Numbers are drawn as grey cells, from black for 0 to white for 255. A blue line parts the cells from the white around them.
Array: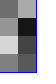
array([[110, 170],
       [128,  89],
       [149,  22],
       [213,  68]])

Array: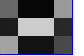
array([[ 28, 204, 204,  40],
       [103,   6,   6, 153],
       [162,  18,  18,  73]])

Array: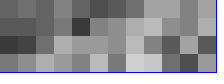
array([[ 58,  67, 111, 174, 154, 154, 142, 186, 130,  89, 163,  89],
       [ 89,  89,  99, 121,  58, 130, 142, 174, 186, 142, 130, 174],
       [ 99, 111,  99, 130,  99,  78,  89, 111, 163, 163, 130, 163],
       [121, 142, 174, 154, 130, 186, 121, 207, 198, 111,  78, 154]])

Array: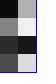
array([[ 13, 176],
       [ 44,  23],
       [ 78, 220],
       [131, 240]])

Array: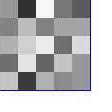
array([[110, 227, 101, 196, 152],
       [130, 187, 130, 164, 164],
       [152,  50, 245, 120,  91],
       [176, 207, 236, 110, 218],
       [196,  59, 176, 140, 152]])

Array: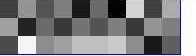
array([[ 65, 148,  84, 127,  25, 106,   2, 211,  65, 171],
       [ 75, 244, 139, 159, 191, 191, 202, 139,  25,  95],
       [159,  35, 106,  56, 117,  84, 127,  56, 148, 127]])
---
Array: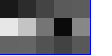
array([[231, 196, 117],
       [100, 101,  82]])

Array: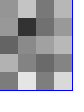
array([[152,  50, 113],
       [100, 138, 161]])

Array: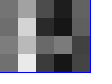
array([[110, 212,  42],
       [125, 185, 105]])

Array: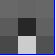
array([[ 91,  39,  97],
       [ 72, 204,  81]])

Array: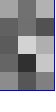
array([[ 97, 112,  81],
       [ 91, 211, 175]])

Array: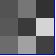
array([[ 88,  58, 212],
       [108, 161,  64]])

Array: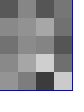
array([[137, 146, 167],
       [114, 139, 132]])

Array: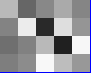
array([[131, 236,  41],
       [111, 129, 185]])
